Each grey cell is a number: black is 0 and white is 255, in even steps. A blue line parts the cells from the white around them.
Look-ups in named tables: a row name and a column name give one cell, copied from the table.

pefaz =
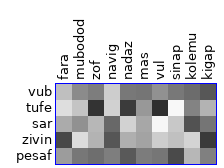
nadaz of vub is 120
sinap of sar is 200
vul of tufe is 47
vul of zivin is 205
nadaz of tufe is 59
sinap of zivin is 192
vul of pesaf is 118
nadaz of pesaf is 89
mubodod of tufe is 196
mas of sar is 167
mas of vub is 117
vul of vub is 145
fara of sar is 171

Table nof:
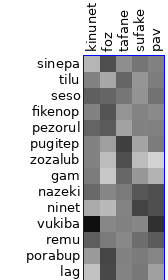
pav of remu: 91
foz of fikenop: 84
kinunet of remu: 94
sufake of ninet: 67
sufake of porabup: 123
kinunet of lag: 194
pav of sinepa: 130
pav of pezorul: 129
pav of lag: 160

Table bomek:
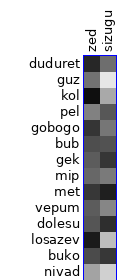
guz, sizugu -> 230
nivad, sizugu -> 208
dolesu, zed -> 85
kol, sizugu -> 169
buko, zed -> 75
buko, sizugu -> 55
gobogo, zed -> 53
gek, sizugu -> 54
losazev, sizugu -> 189
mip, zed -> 103
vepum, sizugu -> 134
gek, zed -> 92
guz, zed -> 114
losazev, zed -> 26
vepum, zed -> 92
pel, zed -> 129
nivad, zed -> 163

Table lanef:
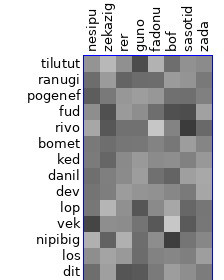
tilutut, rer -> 144
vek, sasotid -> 90
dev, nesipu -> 116
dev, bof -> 135
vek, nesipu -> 69
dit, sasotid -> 142
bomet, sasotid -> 157
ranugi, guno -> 108
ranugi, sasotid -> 148
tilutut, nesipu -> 148
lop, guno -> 86
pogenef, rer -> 151
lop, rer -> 144
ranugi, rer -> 100
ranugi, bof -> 155
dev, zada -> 166

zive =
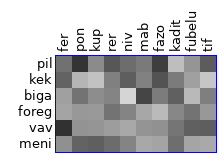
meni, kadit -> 110
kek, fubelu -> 160
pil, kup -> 139
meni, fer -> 144
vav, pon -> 147
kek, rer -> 128
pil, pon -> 52
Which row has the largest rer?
vav

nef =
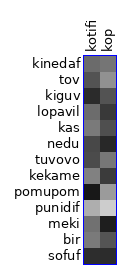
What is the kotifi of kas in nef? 122
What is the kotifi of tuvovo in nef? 75
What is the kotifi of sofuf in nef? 45
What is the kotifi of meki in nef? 113
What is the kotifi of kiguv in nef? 43
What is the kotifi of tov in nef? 83
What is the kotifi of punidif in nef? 174
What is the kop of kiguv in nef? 83
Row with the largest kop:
punidif

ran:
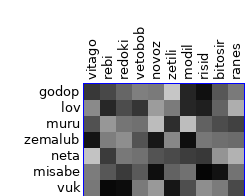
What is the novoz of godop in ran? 122
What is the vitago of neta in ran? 195
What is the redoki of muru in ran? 117
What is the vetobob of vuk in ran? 122
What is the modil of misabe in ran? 113
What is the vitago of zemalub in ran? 20
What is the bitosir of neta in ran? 148
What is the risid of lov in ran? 31

